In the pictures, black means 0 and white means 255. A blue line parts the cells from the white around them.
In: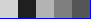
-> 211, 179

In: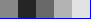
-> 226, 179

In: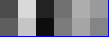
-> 217, 197

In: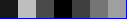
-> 190, 159

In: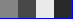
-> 234, 132

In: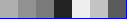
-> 238, 195

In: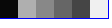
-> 240, 175

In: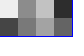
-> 238, 194

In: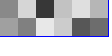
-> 232, 223

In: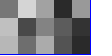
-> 213, 192
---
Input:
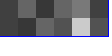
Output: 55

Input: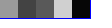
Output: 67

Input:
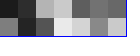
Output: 36

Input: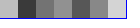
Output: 58

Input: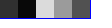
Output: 8

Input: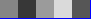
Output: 55

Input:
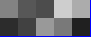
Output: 65
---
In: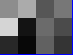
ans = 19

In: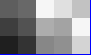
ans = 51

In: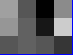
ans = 23

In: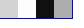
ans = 173

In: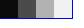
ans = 75

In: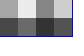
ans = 72

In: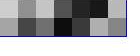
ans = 24

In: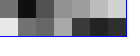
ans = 35

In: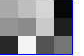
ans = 30
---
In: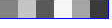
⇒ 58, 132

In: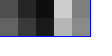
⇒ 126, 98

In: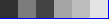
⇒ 228, 49

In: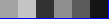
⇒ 20, 163

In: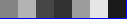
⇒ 26, 132

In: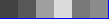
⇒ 139, 66

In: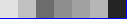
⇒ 36, 226

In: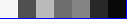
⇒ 8, 247

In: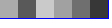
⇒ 55, 171

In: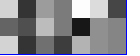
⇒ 70, 211
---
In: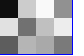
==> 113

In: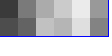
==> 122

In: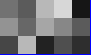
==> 103

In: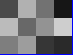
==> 104

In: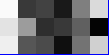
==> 156

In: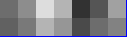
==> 141

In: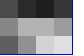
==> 179

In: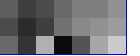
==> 43

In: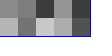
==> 126

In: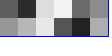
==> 44
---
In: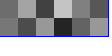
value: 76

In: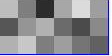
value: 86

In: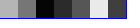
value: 63

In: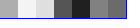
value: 107

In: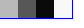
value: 185

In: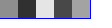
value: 142

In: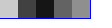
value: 99
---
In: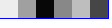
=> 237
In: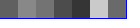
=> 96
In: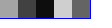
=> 164
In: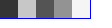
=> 52
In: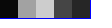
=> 8
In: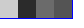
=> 205
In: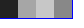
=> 34
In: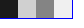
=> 26
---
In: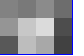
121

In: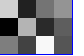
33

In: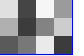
69

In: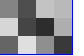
78

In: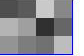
90

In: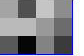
80

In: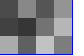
136
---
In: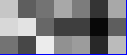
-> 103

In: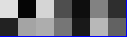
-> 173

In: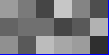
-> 112

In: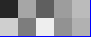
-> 238

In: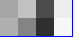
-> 47

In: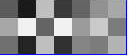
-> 100

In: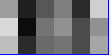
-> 116

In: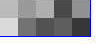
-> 82

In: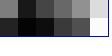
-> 13
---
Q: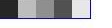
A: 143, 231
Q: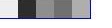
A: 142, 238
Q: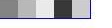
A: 234, 234
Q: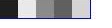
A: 138, 233
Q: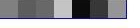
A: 196, 196
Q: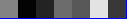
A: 108, 227
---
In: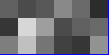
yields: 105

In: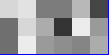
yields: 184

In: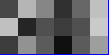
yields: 103

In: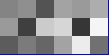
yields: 154

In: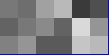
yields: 58

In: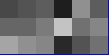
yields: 144

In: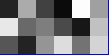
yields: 253
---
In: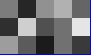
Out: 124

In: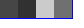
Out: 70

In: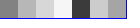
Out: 130

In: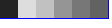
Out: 35

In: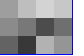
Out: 158

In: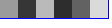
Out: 155

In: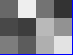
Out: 104

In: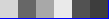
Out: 214
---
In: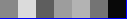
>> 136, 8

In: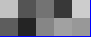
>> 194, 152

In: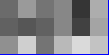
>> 107, 195

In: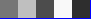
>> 118, 46

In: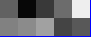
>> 97, 88

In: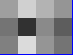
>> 159, 116

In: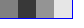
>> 128, 230

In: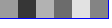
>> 156, 132

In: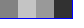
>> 130, 49

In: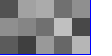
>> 82, 182
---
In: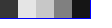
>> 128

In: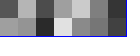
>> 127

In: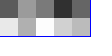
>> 48

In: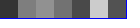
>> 204

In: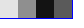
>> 19

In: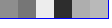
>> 174

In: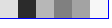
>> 163
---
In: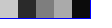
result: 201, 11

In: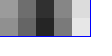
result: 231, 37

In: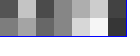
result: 246, 54

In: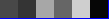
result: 207, 6

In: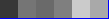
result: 203, 55

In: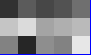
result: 231, 38
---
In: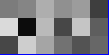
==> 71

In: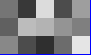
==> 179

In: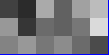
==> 97

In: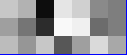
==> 240

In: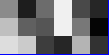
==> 240

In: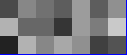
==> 156

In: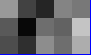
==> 110

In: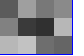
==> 58

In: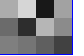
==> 45

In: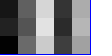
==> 226
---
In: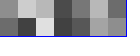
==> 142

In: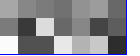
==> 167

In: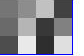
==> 117

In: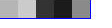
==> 181

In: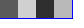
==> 90

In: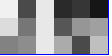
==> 241
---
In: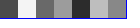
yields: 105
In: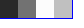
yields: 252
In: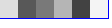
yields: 121
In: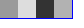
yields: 51
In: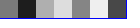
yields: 175
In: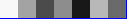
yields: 75
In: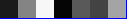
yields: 247
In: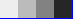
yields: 130
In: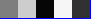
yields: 6
